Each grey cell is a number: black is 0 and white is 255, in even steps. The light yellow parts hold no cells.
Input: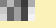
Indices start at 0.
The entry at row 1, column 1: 100
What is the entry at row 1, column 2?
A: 159
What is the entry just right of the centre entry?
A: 70
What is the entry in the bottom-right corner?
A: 243

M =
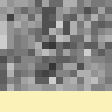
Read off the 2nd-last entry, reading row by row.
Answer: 132
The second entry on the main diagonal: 161
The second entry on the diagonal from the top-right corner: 161
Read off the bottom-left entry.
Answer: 107
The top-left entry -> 175
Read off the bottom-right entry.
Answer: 147
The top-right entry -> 132
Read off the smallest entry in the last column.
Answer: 94
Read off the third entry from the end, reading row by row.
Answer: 132
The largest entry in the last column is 175
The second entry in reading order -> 147
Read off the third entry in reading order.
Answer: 161
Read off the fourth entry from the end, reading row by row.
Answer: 175
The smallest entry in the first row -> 94

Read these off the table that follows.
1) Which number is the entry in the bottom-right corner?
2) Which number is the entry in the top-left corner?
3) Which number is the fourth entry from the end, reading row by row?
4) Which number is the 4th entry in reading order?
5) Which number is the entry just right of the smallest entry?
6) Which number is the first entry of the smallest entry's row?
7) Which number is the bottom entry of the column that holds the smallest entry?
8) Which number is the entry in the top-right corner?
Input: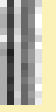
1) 239
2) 239
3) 198
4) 117
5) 198
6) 157
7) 48
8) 210

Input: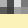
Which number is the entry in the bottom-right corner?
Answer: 146
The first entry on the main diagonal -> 176
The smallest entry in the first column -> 89
